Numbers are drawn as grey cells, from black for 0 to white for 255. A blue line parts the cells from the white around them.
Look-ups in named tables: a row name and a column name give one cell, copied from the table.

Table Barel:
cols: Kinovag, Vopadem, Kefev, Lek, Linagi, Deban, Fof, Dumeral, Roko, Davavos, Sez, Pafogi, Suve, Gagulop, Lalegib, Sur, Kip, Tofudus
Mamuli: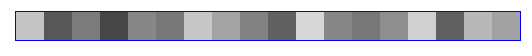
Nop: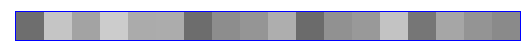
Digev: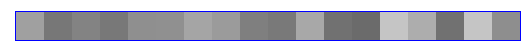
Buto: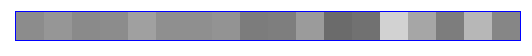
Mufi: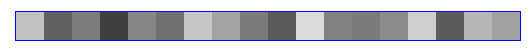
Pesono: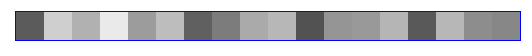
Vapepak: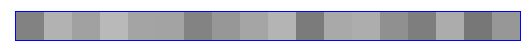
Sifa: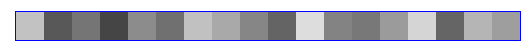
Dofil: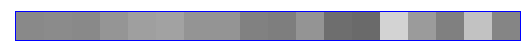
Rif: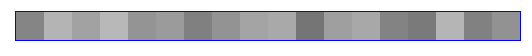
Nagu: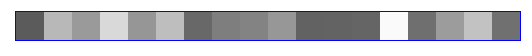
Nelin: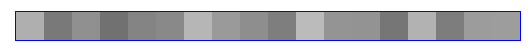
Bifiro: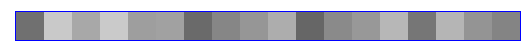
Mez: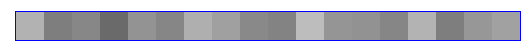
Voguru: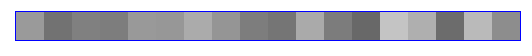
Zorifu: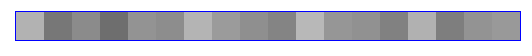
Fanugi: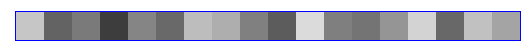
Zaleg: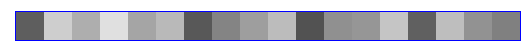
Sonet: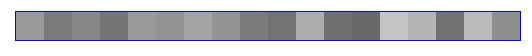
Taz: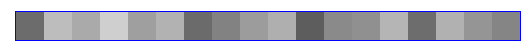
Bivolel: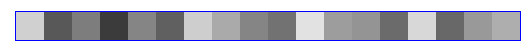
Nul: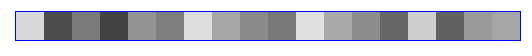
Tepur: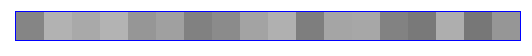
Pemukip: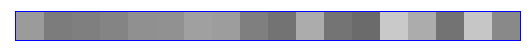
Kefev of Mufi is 124
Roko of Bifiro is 150
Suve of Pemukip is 107
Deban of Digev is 144
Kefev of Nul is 122
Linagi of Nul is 147
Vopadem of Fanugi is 99
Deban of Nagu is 190
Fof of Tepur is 129
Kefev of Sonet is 136
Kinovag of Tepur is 133
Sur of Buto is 125
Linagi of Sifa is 140
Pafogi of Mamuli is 135
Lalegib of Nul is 207
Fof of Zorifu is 180
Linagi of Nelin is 132
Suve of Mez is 146
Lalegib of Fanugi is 211

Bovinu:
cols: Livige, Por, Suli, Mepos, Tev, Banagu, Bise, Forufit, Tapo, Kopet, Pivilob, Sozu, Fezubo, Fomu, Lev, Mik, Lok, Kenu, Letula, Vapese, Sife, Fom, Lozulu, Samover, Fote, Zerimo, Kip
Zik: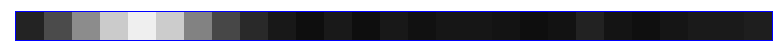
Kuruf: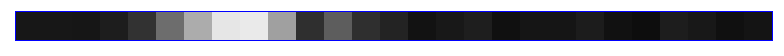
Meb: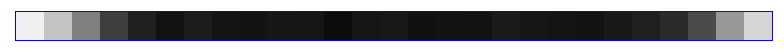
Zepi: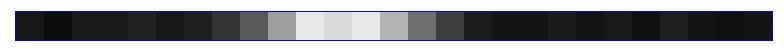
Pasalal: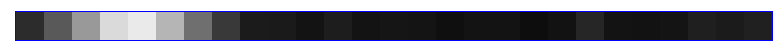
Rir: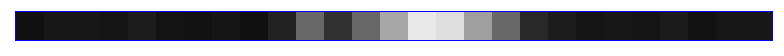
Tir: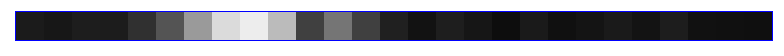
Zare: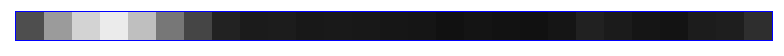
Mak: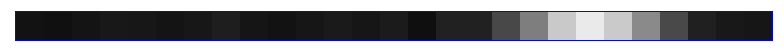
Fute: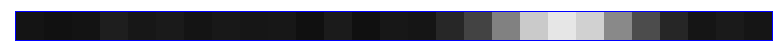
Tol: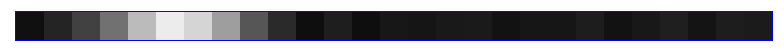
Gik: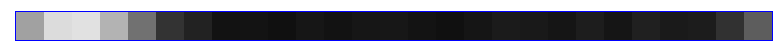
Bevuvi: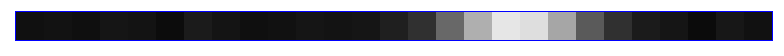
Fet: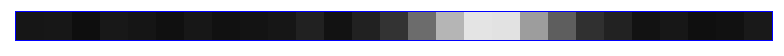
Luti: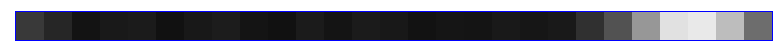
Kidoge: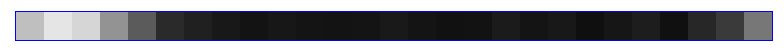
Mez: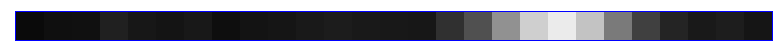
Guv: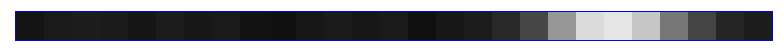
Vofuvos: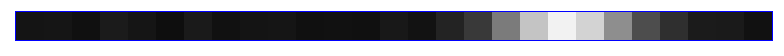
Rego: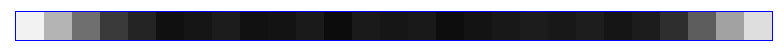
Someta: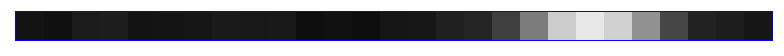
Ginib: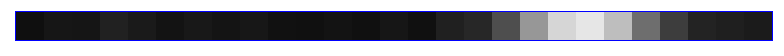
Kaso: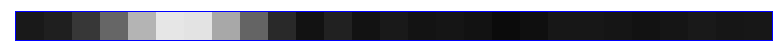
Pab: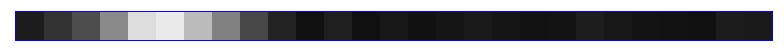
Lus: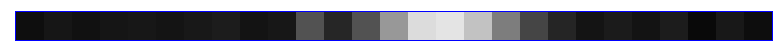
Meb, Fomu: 24
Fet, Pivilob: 33
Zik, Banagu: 204
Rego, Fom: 21
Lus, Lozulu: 19
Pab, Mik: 21

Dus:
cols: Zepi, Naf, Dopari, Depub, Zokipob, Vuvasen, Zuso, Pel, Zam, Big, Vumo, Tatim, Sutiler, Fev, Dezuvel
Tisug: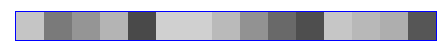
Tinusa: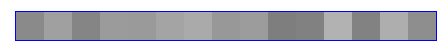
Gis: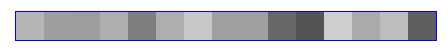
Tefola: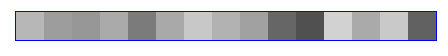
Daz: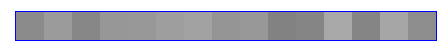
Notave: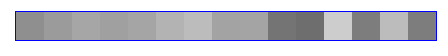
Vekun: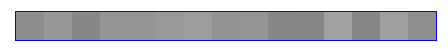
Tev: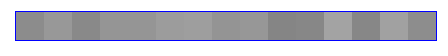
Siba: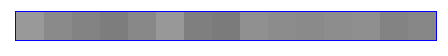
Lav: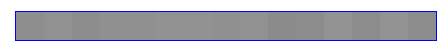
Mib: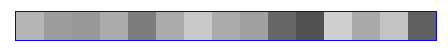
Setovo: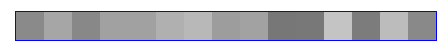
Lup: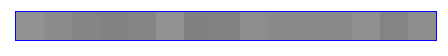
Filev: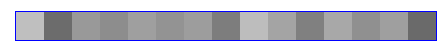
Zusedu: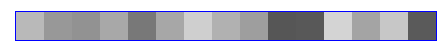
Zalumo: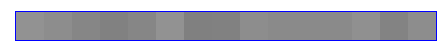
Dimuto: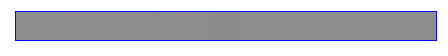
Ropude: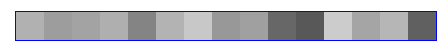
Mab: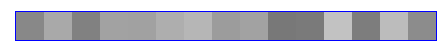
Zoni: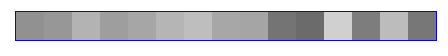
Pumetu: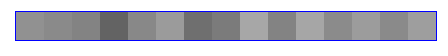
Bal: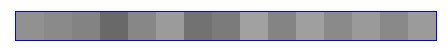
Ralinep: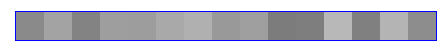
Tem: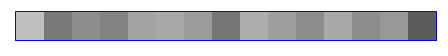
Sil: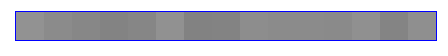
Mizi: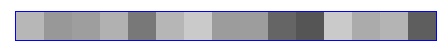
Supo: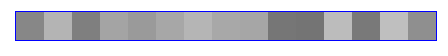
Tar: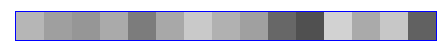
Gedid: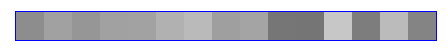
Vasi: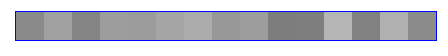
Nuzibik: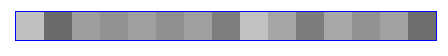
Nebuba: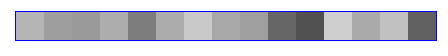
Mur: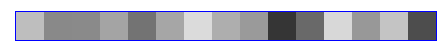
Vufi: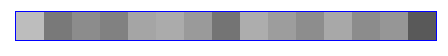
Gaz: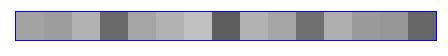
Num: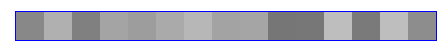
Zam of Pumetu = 167
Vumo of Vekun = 135
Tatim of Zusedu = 212
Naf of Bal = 138
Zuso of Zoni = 190
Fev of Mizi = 180
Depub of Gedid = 161
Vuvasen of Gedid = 177
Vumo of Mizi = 85
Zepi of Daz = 139
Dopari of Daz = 135
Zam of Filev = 189
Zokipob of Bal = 135

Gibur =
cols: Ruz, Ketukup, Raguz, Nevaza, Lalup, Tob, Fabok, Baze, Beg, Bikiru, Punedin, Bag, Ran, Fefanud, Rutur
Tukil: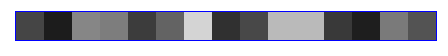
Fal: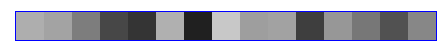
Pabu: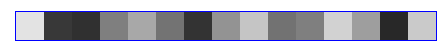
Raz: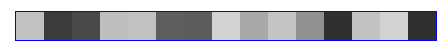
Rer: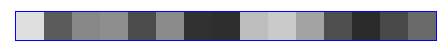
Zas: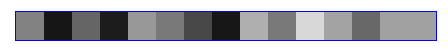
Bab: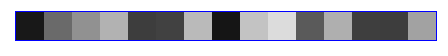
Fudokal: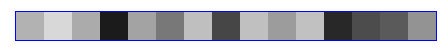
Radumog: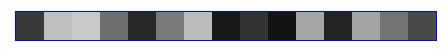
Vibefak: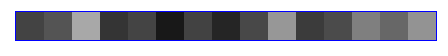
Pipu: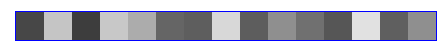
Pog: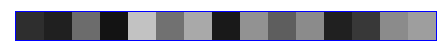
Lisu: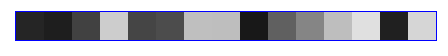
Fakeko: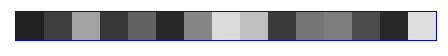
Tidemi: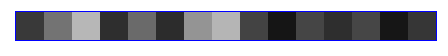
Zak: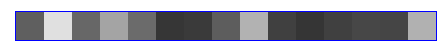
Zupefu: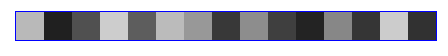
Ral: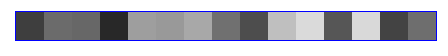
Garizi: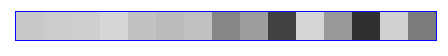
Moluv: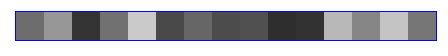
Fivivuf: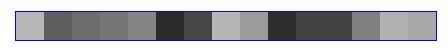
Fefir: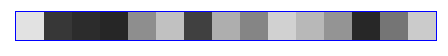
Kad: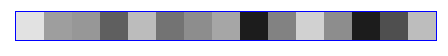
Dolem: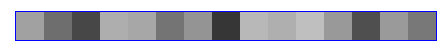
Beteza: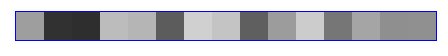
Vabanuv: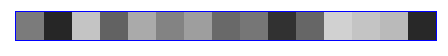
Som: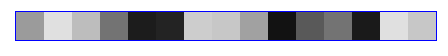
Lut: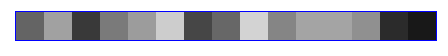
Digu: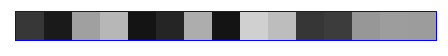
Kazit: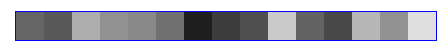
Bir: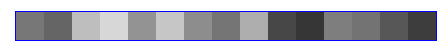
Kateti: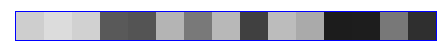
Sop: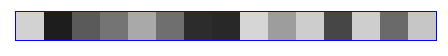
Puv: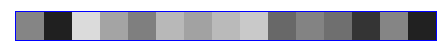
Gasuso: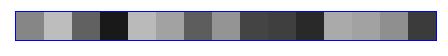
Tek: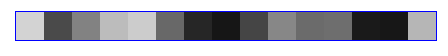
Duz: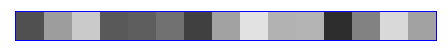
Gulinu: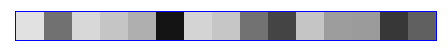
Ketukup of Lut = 161
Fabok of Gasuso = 93
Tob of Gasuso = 162
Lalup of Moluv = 202
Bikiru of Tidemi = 21
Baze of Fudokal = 70
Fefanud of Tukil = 122
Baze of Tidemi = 181
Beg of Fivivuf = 155
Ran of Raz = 194
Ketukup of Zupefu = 32

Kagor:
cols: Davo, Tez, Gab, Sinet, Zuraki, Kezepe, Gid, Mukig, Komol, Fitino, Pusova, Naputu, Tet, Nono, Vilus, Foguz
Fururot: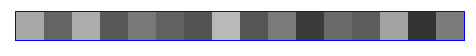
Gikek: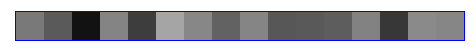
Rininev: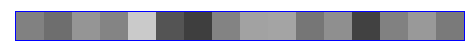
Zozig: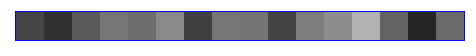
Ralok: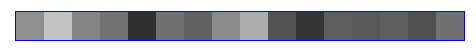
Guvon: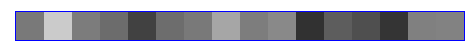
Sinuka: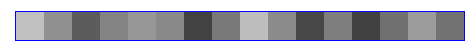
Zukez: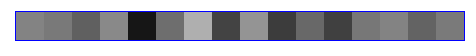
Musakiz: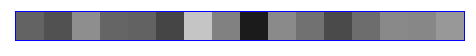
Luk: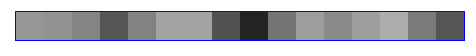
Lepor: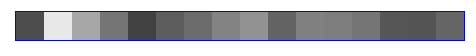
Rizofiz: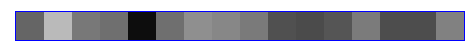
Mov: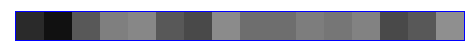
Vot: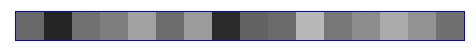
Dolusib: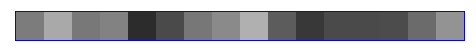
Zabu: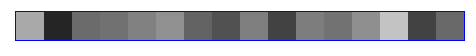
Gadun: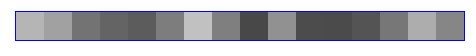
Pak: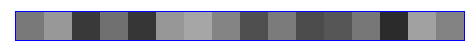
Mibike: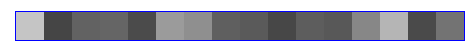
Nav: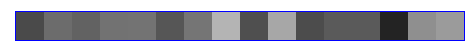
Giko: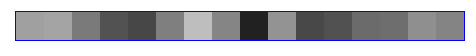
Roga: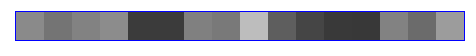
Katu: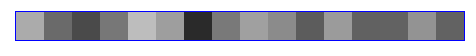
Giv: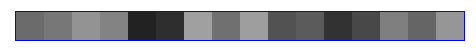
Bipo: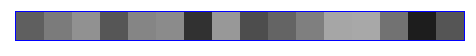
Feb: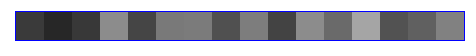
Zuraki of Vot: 161
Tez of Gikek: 90
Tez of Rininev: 110
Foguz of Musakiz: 152
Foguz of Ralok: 113
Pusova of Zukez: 104
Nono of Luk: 173
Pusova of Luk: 157
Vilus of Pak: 160
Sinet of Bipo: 86
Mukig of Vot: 42
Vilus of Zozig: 38
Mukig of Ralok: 138
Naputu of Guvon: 93
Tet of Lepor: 117
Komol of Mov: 110
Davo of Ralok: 143
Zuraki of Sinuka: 151
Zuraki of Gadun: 92
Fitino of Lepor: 99

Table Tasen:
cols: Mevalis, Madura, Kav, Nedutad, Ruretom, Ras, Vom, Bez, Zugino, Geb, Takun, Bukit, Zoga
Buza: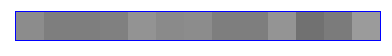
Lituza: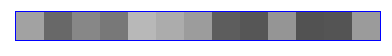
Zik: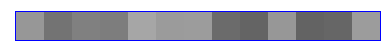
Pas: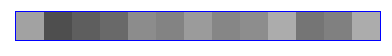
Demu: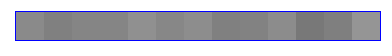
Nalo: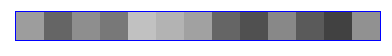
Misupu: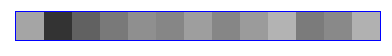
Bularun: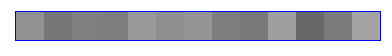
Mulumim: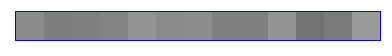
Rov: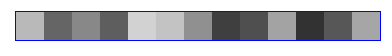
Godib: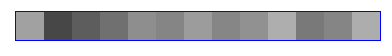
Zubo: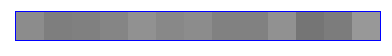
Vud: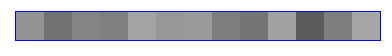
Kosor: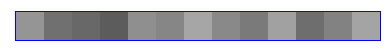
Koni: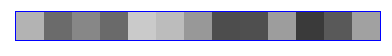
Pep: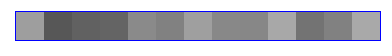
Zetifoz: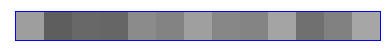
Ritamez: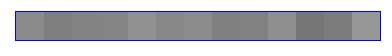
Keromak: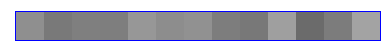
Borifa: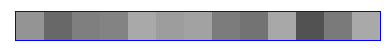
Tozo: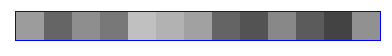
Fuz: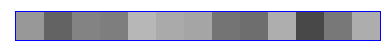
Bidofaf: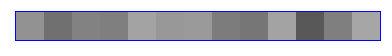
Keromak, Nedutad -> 126
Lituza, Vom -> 156
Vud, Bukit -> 126
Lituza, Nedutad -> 120
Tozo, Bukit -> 67
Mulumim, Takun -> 115
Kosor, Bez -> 137
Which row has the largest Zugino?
Misupu

